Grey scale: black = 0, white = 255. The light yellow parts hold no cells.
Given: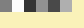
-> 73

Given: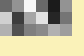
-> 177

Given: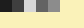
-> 99

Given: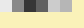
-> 204

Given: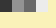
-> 105

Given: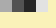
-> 38

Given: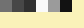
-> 155
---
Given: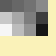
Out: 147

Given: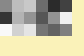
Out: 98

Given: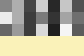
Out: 245

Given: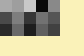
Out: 96

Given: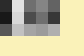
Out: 155

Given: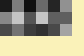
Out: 73

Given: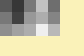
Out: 239

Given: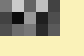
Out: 43

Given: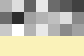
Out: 137

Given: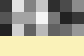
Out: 108
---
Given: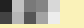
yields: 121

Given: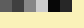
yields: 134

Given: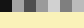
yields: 79

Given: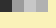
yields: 199

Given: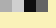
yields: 15

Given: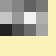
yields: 98

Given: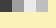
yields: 234
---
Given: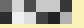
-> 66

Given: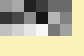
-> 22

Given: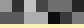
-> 13

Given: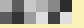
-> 222

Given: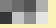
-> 196

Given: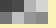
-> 191

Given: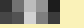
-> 209
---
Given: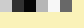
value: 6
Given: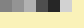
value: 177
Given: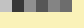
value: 143
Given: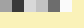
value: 216
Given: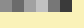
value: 161
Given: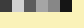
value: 92
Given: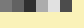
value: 48
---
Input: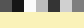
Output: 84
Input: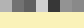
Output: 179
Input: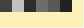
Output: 65
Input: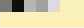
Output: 120
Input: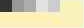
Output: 51
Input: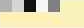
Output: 179
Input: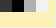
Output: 54
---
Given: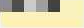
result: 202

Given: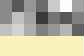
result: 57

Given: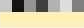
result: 62

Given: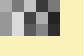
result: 68

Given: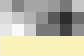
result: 143

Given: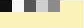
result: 86
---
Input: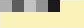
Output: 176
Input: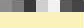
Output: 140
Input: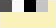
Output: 81
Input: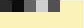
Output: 42
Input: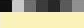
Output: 17
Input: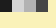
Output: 28
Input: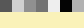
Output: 87
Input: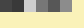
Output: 68
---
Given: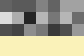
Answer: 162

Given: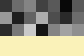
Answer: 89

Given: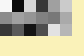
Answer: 203

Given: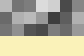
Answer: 134

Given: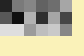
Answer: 166

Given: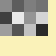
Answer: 114

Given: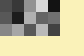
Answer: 19
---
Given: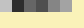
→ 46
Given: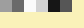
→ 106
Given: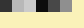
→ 184
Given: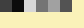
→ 11
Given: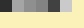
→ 165
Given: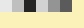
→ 191
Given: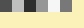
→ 191
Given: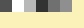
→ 255
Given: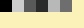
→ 204
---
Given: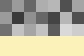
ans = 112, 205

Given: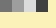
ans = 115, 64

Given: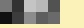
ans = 118, 106

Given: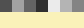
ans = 80, 132

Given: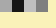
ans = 169, 127

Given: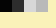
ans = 4, 185
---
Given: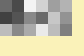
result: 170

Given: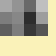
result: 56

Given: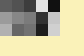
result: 114

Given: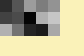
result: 36

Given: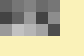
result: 181

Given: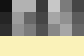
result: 123

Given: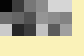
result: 60

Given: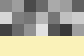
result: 146

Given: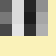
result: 49

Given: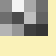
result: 63
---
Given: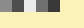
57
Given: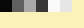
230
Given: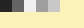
200
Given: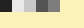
125
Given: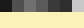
199
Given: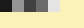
228
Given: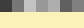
128
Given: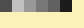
28
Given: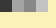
194
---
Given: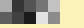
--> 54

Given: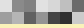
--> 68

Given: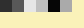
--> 47

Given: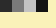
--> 43

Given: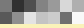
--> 79

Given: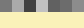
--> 97

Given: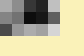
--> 23
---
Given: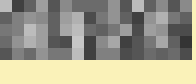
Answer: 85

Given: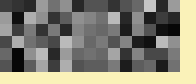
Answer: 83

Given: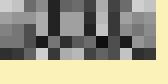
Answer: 47

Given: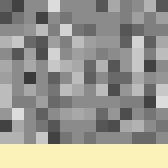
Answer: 178

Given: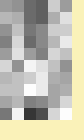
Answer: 119

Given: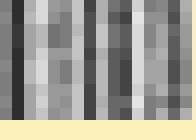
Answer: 125
